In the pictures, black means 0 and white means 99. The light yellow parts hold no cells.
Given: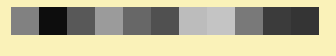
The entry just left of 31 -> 40
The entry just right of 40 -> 31
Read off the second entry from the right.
23

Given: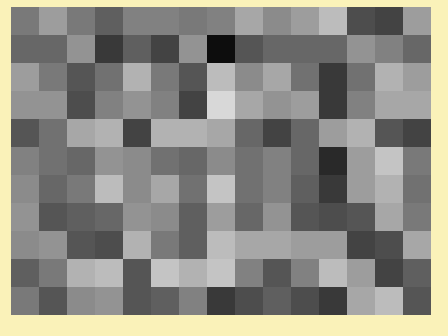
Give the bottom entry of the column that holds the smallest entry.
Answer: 22
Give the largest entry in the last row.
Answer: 73
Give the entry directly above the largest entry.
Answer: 73
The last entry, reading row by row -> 33
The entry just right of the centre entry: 44
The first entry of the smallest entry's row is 40
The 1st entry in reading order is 47
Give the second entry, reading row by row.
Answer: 61
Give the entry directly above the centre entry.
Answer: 65
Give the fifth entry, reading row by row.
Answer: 50
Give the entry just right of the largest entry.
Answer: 65
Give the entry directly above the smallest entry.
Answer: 50
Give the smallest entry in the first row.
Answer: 26
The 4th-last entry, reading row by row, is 22
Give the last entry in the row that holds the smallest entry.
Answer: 40
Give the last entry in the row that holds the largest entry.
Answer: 65
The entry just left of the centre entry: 40
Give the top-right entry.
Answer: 61
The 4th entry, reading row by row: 37
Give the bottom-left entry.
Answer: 47
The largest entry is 84
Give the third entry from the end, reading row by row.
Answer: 65
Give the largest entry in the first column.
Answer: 61
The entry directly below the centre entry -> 76
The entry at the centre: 54
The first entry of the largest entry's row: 57
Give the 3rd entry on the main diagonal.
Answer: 33

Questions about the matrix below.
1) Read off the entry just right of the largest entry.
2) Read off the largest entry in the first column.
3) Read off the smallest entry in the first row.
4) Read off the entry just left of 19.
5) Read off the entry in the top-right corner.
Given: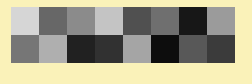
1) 40
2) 83
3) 9
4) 13
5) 60

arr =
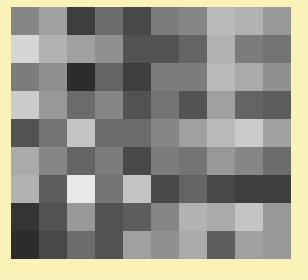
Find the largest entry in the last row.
66
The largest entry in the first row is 72
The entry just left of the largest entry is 36
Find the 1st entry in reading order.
52
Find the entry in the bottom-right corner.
59
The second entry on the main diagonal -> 69
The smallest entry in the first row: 24
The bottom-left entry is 17
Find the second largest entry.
83
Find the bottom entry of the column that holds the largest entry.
42
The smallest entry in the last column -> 24
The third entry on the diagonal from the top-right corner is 72
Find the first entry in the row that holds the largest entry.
69
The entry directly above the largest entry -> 39
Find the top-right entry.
59
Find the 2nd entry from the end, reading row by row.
62
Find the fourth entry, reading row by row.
42
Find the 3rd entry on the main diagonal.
17

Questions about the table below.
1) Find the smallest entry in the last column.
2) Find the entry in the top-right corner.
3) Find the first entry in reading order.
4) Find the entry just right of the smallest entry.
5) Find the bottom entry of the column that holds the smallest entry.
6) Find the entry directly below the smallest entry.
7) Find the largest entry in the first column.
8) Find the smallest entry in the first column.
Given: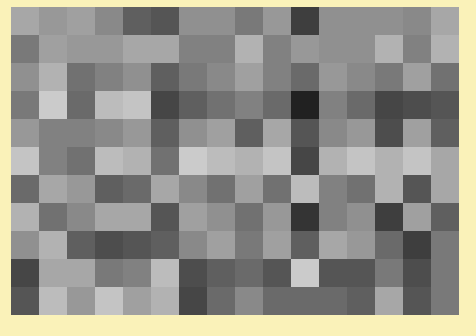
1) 33
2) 65
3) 65
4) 50
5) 41
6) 33
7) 76
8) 27
